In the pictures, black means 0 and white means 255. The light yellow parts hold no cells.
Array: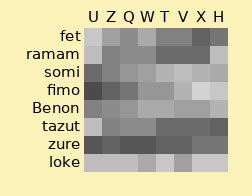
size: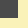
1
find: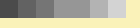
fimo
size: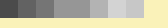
8
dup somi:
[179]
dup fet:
[129]
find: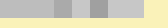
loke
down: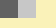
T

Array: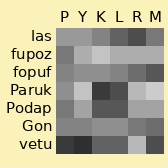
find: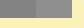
Gon
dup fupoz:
[173]
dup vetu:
[98]
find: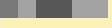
Podap
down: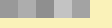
Y
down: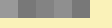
P

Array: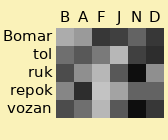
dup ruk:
[143]
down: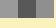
A
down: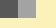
J
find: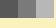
tol
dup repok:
[99]
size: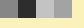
4

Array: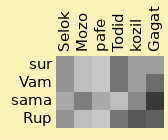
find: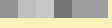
sur
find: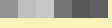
Rup
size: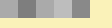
5

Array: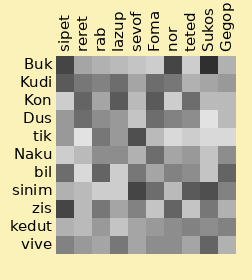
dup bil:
[100]
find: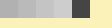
Buk

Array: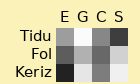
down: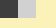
S
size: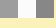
3
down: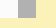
G

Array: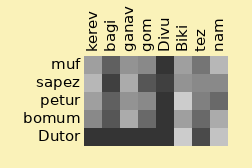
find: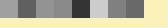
petur
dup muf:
[159]
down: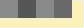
gom
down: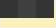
Divu
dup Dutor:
[52]

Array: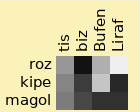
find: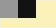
roz
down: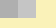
Bufen
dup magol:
[49]
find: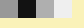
roz

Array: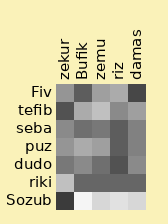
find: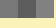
seba
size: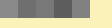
5
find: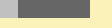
riki
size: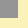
1
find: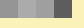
puz
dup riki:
[102]
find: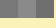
dudo

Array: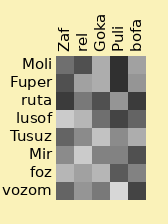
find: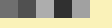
Moli
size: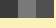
3

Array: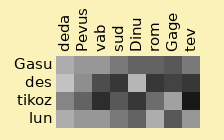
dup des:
[55]
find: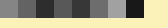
tikoz
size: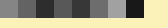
8
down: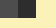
vab
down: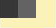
Dinu
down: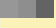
Pevus
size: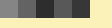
5

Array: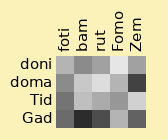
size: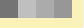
4
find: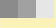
doni
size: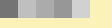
5
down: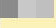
bam
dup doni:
[161]
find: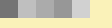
Tid

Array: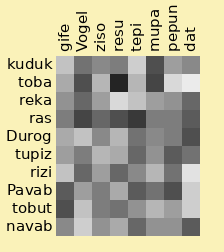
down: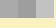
gife
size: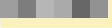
6
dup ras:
[125]
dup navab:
[146]
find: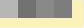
Durog
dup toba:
[182]

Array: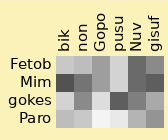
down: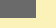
Nuv
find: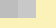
Paro
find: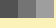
Mim

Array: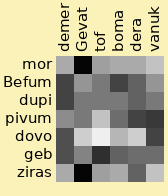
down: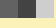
dera
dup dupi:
[121]
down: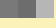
boma

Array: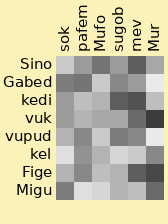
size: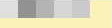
5
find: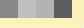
Fige
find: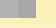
vuk
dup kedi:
[190]
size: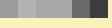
6
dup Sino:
[155]
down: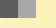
sugob

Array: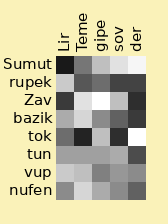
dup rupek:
[67]
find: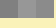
vup
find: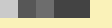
rupek
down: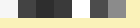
der
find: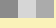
nufen
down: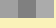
gipe
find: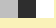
tok

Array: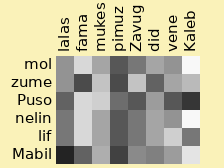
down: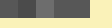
pimuz
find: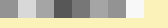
mol
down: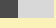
fama
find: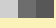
Puso

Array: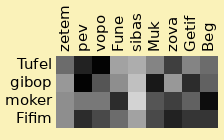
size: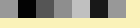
7
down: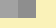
Fune

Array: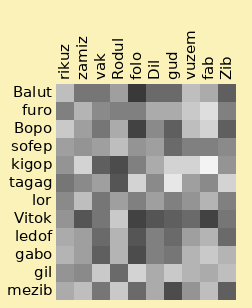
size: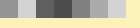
7
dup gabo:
[180]
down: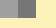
vak
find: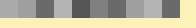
ledof
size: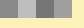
4
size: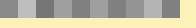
10
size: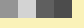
4

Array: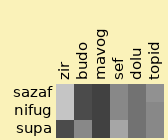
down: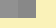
topid
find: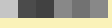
nifug
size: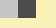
2
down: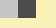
zir

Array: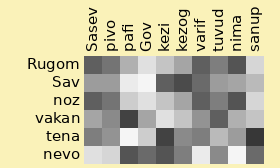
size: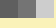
3
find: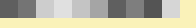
noz

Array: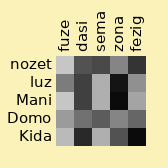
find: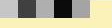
Mani
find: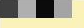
Mani

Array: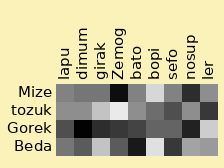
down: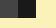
bato
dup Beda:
[91]
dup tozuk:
[142]

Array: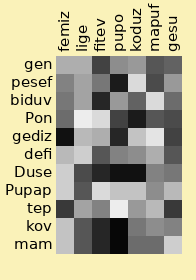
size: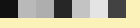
7
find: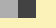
gen
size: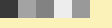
5
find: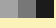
pesef
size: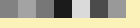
7

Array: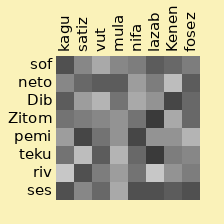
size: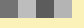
4
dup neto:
[92]

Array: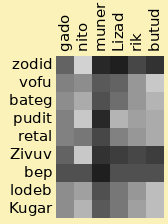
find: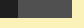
bep
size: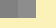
2
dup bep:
[80]

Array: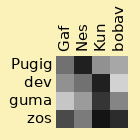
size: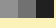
3
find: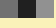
Pugig

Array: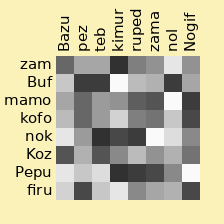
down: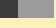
teb
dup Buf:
[60]
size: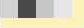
4
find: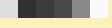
Pepu
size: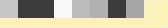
8
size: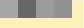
4
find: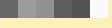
mamo

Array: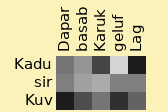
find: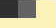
Kuv
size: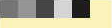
5
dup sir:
[127]
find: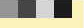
Kadu
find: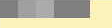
sir

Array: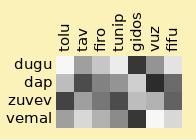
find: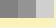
dap
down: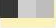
gidos
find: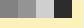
dap
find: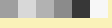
vemal

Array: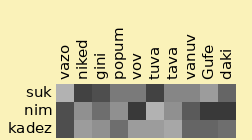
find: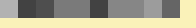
suk
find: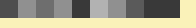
nim
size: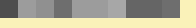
10
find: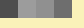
kadez
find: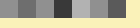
nim

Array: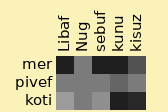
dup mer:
[31]
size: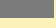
3
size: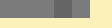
5
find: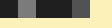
mer
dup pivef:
[123]

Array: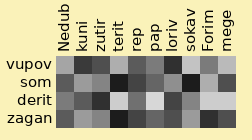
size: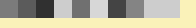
10
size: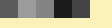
5
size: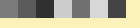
7
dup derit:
[205]
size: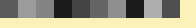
10
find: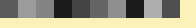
som
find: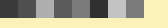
vupov

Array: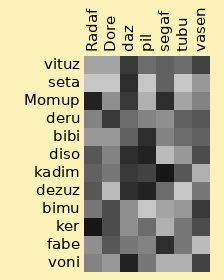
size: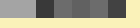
7
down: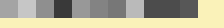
Dore
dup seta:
[198]
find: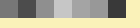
bimu
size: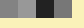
4

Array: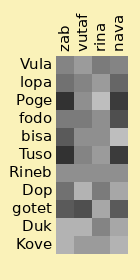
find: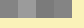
Vula
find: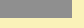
Rineb
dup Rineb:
[143]
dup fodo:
[123]
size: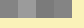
4

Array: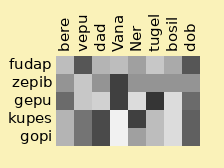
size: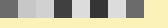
8
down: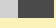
dad
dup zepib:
[148]
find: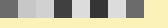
gepu
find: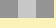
zepib
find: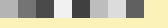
kupes

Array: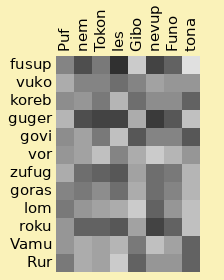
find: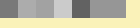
Rur
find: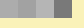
Vamu
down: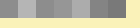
Puf
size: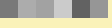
6
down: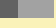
Tokon
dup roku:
[98]

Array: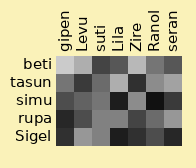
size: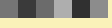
6
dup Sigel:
[48]

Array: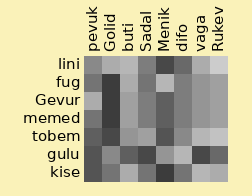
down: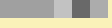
Rukev
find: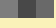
lini
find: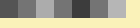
kise
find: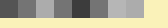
kise
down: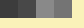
Golid
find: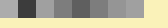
Gevur
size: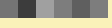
6

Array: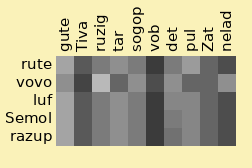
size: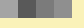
4
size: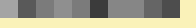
10
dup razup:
[123]
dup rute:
[123]
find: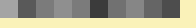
razup

